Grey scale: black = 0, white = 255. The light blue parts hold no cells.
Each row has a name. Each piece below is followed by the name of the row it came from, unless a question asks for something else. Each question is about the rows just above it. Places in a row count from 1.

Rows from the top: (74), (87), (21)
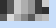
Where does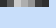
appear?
(87)
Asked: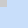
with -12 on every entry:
[191]
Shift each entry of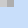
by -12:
[191 162]
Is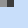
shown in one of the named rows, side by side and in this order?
yes

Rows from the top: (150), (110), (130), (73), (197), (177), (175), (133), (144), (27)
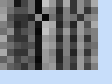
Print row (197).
[112 141  52  81  97   9 195 154  68 154  68 154 112 127]
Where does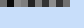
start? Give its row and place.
(110), 5
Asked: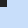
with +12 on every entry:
[48]
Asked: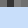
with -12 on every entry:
[100  40 115 100]

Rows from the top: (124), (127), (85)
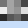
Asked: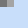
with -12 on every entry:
[105 152]
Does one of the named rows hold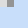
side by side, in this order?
no
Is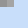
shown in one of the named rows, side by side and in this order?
no
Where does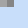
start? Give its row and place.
(124), 2
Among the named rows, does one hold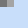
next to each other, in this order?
yes
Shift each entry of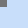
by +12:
[129]

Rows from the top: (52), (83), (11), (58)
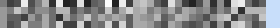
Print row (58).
[153  79  95 196 125 125 169 110 210  64  64 210  64 125 110 210  79 210
  95 169 169 153 110  79 169 141  95  79  95 141  64 153  64 196 210 141
  79 110]
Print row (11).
[153  95  95  64 153 110 169 110  48 169 110 141 196 125 169 141 169 153
  95 169 153 141 181  95 125 181 169 125 110  79 141 181 196  64 141 125
  95 196]

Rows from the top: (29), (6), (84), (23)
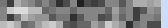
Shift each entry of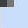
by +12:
[ 74 130]
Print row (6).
[133 203 219 219 187 187 103 118 133 133 103 133 133 133 133 103 160 118
 133  62  88 147 133]
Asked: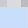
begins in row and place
(6), 2

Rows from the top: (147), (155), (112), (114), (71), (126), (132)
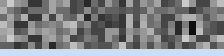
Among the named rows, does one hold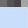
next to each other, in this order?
no
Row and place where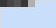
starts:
(112), 15
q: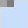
(126)
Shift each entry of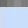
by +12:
[121 136 150 136]
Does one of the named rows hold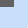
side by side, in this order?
yes

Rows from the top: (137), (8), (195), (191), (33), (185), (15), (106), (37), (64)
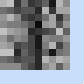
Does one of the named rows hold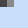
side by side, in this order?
no
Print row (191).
[138 124 124 111  85  11 150 164  85 150]
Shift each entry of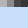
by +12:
[192 150  81  66]
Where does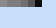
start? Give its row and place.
(191), 1
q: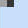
(195)

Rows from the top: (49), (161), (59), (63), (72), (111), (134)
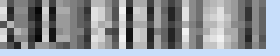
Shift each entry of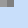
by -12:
[142 115]
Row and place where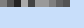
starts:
(63), 4
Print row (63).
[ 83 183 127 127  83  36 170  67 154 154 127  98  83 210 170 183 112 210
  67 170 170  83 170 112  67  98 170 127  98 183 183 210 183 139 127  83
 139  98]
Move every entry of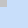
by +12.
[207]
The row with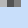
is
(49)
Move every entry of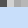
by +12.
[ 95 222 182 195]

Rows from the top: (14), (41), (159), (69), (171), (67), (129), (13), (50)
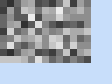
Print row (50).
[197 197 197 182 130 223 158 103 130  90 130 103  76]
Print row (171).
[ 62 209 103 130 197 103 158 130 142 197 170 170 197]
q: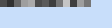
(14)
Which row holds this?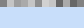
(67)

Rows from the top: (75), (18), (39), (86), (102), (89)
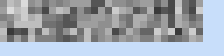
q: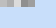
(75)
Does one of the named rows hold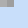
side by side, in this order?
yes
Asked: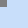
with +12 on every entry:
[140]
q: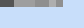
(86)
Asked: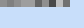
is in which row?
(75)

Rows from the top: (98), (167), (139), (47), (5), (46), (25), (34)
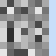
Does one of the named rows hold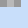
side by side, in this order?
yes
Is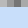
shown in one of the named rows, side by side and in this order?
no
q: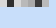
(46)
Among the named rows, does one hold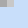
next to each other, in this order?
yes
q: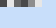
(167)
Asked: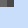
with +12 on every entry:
[115  85]
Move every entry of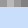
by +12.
[165 197 165 141]

